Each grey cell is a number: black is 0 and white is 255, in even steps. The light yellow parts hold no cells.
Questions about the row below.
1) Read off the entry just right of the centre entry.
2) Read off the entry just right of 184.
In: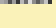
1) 221
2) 109

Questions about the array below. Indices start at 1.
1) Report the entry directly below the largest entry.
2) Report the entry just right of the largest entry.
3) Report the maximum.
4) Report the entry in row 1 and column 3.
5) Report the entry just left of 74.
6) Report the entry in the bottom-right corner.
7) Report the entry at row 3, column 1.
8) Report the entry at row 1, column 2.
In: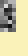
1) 32
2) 87
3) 218
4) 179
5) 148
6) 103
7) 163
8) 132

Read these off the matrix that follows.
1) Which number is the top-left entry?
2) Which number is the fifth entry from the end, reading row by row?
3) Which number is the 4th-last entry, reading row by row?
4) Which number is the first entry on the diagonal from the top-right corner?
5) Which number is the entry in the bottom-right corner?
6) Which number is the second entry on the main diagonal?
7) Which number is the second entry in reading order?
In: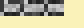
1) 58
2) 190
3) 33
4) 70
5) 46
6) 163
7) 202

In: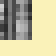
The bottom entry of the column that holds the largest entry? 103
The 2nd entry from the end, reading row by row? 139
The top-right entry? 75
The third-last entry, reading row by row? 166
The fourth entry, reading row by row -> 75
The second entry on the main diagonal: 61
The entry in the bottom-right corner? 89
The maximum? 206
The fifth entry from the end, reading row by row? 75
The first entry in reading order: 115
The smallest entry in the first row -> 61
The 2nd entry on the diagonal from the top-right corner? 103

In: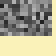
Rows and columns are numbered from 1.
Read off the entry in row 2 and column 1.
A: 32
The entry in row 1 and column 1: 88
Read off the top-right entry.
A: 130
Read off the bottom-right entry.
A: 116
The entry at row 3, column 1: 146
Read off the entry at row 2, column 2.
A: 162
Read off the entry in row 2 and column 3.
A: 72
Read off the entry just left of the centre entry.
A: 32
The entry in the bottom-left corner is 88
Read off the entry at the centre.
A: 88
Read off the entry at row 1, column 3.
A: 88

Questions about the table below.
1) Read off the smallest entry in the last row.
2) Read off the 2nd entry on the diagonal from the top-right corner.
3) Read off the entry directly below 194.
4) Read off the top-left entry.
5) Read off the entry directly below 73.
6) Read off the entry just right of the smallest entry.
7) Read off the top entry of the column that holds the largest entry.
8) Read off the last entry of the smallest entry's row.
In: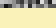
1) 19
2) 86
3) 127
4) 194
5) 45
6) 60
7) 220
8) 86

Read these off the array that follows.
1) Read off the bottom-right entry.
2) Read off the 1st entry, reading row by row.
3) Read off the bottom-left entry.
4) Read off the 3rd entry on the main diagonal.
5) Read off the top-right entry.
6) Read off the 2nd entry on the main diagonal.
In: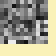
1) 106
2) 106
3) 163
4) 132
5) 132
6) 148

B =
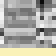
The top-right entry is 174
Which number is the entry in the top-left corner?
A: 231
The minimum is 9
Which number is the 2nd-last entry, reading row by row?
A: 144
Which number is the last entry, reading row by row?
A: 99
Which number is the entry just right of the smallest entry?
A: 99
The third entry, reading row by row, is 188
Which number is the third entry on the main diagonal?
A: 144
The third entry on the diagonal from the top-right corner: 158
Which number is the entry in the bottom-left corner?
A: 174
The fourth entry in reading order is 188
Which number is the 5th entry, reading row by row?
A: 174
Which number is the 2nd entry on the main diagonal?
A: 158
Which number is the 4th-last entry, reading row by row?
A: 158
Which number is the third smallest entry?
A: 54
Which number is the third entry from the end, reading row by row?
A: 174

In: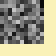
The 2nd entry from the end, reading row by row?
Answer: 80
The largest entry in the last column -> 182
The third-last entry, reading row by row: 137
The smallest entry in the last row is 37
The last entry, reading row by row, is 110
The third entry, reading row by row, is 153
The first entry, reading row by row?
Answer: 80
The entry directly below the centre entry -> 123
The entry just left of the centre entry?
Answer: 196
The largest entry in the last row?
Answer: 196
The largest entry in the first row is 182
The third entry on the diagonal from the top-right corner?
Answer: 123
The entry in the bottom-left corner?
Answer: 65
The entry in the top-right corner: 10
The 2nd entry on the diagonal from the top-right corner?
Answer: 153
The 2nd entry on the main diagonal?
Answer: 153
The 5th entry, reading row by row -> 95
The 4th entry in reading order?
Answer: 137
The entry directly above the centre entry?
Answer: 137
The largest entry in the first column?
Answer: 153
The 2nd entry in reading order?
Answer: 110

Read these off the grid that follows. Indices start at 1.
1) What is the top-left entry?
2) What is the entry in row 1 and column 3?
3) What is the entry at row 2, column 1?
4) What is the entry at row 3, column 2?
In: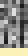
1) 110
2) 152
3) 207
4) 80

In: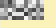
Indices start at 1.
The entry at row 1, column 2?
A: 145
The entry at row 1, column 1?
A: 119
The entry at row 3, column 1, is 215
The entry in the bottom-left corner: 133
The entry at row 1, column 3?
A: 71
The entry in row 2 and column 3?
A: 103
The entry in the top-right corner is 230
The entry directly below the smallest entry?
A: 244
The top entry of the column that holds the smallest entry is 119
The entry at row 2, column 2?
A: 133
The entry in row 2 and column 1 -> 103
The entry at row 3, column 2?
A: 161

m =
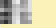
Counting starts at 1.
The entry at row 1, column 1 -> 104
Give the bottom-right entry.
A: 164
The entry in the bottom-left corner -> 89
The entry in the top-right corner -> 223
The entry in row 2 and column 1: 118
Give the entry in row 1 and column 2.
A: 62
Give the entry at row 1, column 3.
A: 104
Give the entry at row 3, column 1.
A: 179
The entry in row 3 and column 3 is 134
